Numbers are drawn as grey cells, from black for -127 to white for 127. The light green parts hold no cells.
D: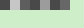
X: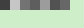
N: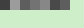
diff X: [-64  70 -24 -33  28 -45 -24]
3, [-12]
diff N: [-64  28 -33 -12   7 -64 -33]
6, [-54]
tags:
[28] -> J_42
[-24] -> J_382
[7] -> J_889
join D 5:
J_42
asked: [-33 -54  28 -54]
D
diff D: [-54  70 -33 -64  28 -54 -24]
4, [-54]
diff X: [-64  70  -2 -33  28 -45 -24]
3, [-12]

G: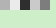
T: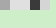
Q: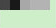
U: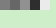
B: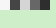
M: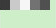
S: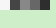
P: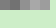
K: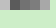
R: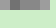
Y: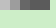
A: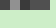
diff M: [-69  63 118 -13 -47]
2, [74]
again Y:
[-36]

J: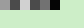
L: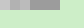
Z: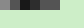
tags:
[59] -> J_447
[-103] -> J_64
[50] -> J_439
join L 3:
J_447
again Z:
[-43]
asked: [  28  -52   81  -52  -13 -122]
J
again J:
[-52]
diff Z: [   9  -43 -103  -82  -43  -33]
6, [-43]

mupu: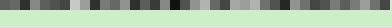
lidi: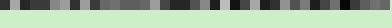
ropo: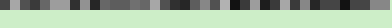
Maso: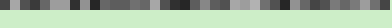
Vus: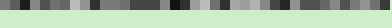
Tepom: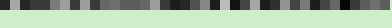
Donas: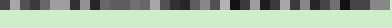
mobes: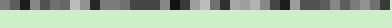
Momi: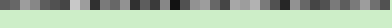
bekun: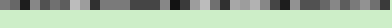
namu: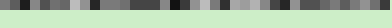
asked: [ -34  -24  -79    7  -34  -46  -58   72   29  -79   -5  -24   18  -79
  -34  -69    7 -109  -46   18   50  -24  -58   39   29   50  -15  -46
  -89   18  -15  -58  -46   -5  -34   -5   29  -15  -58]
mupu
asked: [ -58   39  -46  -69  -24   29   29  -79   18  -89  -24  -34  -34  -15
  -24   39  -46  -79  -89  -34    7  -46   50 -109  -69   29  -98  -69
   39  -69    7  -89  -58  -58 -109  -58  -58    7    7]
ropo
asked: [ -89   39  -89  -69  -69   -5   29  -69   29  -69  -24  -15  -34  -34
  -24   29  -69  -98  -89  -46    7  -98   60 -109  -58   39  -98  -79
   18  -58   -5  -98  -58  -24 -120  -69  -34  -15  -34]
Tepom

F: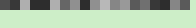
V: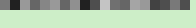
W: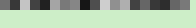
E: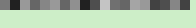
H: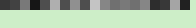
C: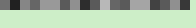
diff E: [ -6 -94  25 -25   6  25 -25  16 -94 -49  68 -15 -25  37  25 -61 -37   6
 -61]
17, [-49]
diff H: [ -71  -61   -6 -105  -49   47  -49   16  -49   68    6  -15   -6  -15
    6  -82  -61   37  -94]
17, [-71]

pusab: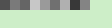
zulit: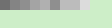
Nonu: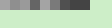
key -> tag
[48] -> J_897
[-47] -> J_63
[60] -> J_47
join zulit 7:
J_47
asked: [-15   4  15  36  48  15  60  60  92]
zulit
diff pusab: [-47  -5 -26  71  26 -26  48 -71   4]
6, [-15]

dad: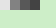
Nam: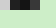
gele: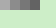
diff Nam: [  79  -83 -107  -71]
2, [-95]
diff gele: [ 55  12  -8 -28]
1, [43]

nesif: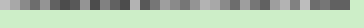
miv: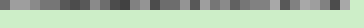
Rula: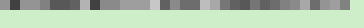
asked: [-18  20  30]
Rula
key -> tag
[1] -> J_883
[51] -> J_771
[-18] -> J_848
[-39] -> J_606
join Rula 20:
J_848

